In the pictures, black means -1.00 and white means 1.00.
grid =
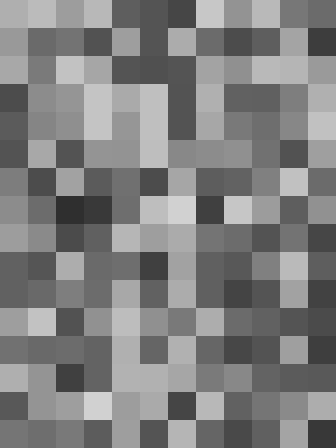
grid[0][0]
0.37
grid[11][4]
0.48
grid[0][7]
0.56
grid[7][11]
0.14
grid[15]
[-0.08, -0.14, -0.05, -0.28, 0.24, -0.34, 0.42, -0.21, -0.43, -0.25, 0.29, -0.56]
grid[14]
[-0.31, 0.16, 0.24, 0.64, 0.23, 0.33, -0.46, 0.44, -0.24, -0.08, 0.08, 0.36]
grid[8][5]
0.24
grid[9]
[-0.24, -0.33, 0.36, -0.17, -0.14, -0.50, 0.27, -0.25, -0.31, 0.00, 0.46, -0.26]
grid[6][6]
0.30
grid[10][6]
0.35
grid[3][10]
-0.01
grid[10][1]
-0.18
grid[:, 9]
[0.45, -0.26, 0.45, -0.25, -0.14, -0.11, 0.00, 0.22, -0.35, 0.00, -0.34, -0.24, -0.35, -0.22, -0.08, -0.25]
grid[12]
[-0.11, -0.18, -0.15, -0.22, 0.38, -0.21, 0.39, -0.20, -0.44, -0.35, 0.25, -0.51]
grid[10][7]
-0.25
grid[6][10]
0.51
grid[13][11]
-0.30
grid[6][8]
-0.23
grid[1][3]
-0.36
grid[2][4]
-0.34
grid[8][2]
-0.41
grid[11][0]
0.24
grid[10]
[-0.24, -0.18, -0.01, -0.15, 0.32, -0.24, 0.35, -0.25, -0.47, -0.34, 0.27, -0.48]
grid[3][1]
0.10
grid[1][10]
0.29
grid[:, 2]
[0.23, -0.10, 0.52, 0.17, 0.12, -0.35, 0.27, -0.63, -0.41, 0.36, -0.01, -0.36, -0.15, -0.50, 0.24, -0.05]
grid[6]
[-0.02, -0.40, 0.27, -0.29, -0.12, -0.40, 0.30, -0.27, -0.23, 0.00, 0.51, -0.16]
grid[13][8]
0.07
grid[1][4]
0.24
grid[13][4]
0.40

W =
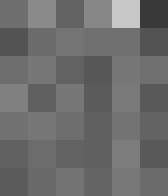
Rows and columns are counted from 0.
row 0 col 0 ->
-0.14
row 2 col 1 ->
-0.07
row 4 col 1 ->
-0.07
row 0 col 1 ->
0.08
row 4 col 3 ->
-0.25
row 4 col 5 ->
-0.22
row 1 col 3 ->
-0.12
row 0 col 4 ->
0.56
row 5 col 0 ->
-0.24
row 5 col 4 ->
-0.03
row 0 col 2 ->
-0.22

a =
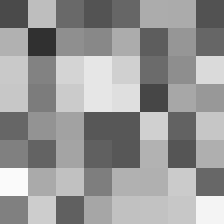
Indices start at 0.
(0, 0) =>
-0.42
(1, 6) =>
0.18
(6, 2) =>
0.51
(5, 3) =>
-0.25
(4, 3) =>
-0.32
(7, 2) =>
-0.25
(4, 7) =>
0.55
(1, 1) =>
-0.62
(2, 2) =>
0.66
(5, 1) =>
-0.22
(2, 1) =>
0.02
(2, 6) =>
0.11
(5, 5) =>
0.40
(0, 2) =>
-0.18
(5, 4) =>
-0.32
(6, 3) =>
-0.01

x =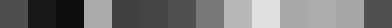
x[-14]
-0.39
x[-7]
-0.06
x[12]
0.30
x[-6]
0.44
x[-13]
-0.82

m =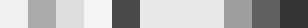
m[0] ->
0.88
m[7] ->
0.82
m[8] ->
0.24
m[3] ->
0.91
